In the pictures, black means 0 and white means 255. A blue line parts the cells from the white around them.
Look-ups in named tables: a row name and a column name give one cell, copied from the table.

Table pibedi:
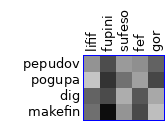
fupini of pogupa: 51
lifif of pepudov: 147
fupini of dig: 75
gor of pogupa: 70
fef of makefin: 73
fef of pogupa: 160
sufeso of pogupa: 113
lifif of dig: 99
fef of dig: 87
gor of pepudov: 98
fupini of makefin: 13
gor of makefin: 190
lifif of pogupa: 197
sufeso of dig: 173
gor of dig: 168
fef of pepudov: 143
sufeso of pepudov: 154
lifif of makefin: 111

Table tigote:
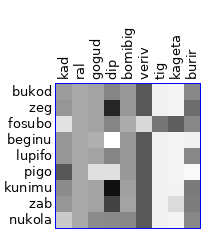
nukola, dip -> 137
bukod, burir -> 136
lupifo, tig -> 241
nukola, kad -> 202
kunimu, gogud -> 163
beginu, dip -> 255
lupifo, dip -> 133
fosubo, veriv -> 217
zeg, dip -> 38
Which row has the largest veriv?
fosubo

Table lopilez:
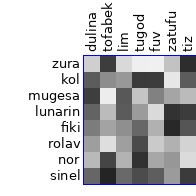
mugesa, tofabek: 237
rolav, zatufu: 177
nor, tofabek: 69
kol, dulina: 92
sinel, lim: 105
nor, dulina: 185
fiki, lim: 143
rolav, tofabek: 222
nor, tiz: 219
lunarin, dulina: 99
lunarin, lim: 91
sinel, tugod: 76
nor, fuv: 167
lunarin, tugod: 155

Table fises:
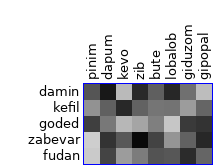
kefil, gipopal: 101
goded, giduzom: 58
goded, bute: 127
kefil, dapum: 96
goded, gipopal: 51
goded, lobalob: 198
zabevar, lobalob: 149
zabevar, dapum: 51
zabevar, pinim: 206

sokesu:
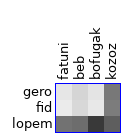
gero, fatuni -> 230
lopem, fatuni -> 114
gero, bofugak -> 228
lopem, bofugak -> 57
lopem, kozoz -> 94
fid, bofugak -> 232
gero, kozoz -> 120
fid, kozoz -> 124
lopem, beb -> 109

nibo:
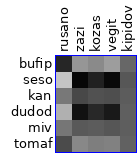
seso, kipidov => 87
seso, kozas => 33
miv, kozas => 92
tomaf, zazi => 136
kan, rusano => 120
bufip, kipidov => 103
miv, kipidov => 94
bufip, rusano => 38
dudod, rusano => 176
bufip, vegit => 157
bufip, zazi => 150
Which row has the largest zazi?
bufip

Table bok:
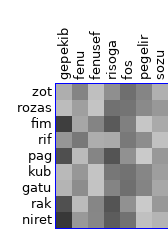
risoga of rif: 170
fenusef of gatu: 195
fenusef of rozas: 196
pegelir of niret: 192
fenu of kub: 151
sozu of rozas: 152
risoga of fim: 90
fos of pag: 145
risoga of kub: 119
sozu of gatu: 167
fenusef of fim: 132
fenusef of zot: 191
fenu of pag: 187
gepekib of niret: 56
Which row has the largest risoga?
rif

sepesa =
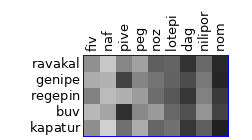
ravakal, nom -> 41
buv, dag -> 81
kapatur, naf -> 208
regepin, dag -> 54
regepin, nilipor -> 129
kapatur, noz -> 102
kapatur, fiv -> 142
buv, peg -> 137
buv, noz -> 155
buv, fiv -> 184
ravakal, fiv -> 144
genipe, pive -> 67
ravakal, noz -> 94

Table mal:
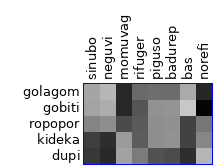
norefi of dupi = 181
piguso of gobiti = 146
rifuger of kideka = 92
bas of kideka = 66
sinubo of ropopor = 132
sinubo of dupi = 56
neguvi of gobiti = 173
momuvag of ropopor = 75
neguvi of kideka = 46
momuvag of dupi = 162
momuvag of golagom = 40
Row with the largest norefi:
dupi

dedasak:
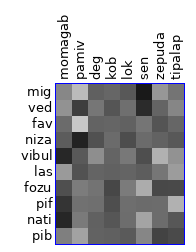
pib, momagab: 127
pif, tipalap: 177
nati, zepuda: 108
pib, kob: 96
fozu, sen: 172
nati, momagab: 38
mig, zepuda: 151
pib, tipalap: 74
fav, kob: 101
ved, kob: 85
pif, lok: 110
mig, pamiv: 187
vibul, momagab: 39
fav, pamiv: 200
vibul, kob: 100
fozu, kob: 71
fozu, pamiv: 124
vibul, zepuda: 177
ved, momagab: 146
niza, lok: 77
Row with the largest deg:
vibul

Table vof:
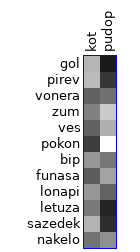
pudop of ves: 175
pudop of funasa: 163
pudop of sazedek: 45
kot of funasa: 93
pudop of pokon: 254
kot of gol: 181
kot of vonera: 97
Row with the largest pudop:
pokon

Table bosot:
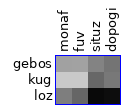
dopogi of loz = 13
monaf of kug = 201
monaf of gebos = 161
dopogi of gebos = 116
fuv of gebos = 162
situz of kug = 103
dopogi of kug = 120
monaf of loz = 126
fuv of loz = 102
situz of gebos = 131
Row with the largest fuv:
kug

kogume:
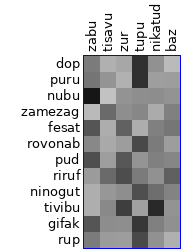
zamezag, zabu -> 186
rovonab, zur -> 157
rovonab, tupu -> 73
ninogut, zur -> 142
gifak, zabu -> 85
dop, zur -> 167
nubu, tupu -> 142
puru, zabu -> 117

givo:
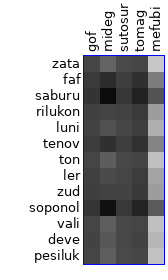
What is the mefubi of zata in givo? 199
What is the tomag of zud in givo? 57
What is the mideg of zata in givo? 99
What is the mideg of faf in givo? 43
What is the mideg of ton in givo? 93
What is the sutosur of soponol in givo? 56
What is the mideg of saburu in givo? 11
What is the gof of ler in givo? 64
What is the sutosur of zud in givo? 67
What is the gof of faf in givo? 58
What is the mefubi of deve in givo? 183

